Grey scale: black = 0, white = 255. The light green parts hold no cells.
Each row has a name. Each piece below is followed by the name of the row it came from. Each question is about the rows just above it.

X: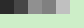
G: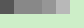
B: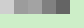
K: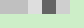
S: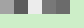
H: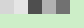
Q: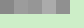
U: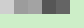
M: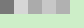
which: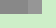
G
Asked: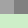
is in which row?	B

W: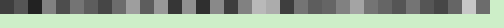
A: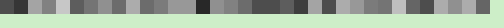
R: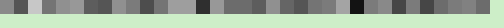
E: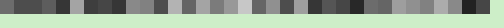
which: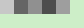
E
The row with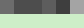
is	A

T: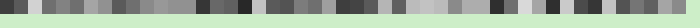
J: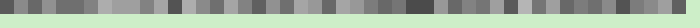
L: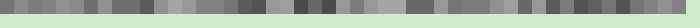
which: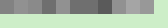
L
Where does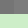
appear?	L
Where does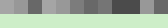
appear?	J
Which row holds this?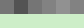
L

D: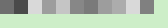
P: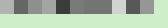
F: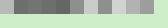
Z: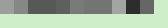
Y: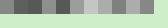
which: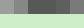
Z
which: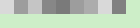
D
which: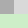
D
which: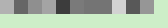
P

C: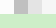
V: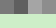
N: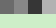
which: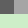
V

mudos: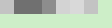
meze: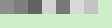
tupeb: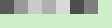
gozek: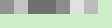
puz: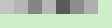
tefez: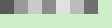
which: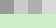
tupeb
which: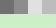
gozek
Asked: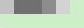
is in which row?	mudos
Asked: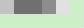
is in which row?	gozek
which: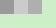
tupeb
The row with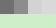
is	mudos

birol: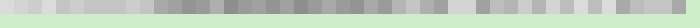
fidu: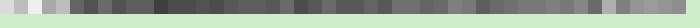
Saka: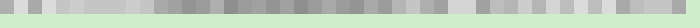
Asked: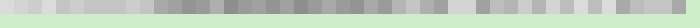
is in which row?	birol
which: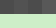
fidu
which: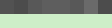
fidu
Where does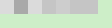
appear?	Saka
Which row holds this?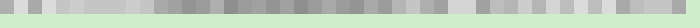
Saka

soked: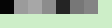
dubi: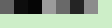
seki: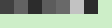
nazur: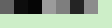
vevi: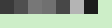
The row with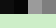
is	nazur
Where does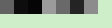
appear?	dubi

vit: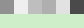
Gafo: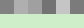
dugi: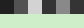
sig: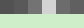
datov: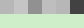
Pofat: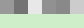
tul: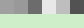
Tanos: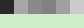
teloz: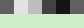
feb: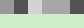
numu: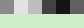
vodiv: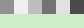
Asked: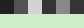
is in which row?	dugi
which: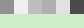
vit
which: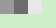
tul
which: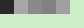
Tanos
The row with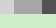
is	feb
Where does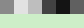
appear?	numu

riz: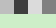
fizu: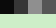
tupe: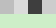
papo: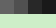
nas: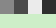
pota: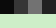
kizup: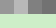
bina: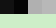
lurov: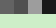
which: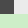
nas
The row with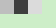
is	riz
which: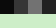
pota
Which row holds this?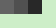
papo
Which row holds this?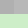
bina

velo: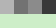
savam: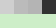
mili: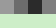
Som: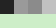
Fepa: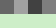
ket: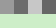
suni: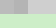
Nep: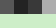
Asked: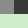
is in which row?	velo
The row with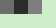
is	mili
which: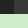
Nep
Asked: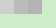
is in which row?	savam
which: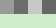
ket
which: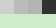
savam

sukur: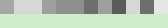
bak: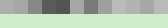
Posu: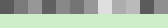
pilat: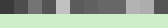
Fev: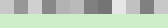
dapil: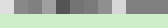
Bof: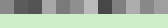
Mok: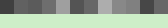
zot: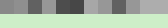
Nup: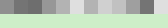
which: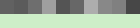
Mok
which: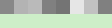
Fev
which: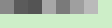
bak
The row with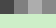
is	Bof
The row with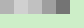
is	Nup

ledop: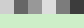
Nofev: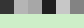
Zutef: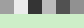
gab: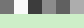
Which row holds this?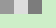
ledop
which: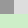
ledop
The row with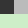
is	Zutef
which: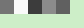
gab

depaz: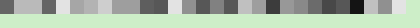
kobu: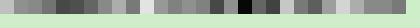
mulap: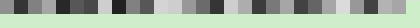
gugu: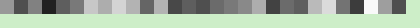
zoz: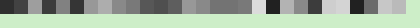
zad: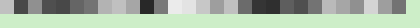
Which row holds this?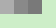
zoz
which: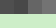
zad

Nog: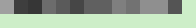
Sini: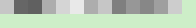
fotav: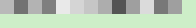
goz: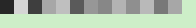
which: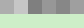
Sini
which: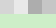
Sini

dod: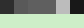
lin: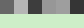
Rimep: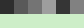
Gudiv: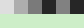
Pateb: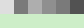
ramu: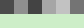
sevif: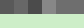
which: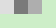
Pateb
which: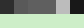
dod
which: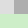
Gudiv

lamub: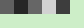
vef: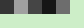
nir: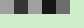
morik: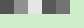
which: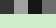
nir
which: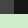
vef
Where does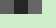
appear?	lamub
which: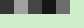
vef

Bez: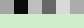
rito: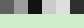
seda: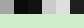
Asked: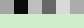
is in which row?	Bez
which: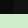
seda

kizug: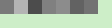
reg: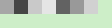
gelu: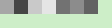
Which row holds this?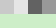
reg
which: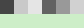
reg
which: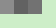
kizug
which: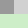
reg

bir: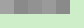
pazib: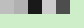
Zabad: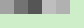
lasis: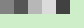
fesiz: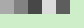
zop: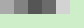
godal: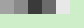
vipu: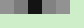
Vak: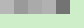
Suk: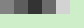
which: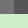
Zabad
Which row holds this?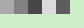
fesiz
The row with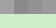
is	bir
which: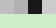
pazib

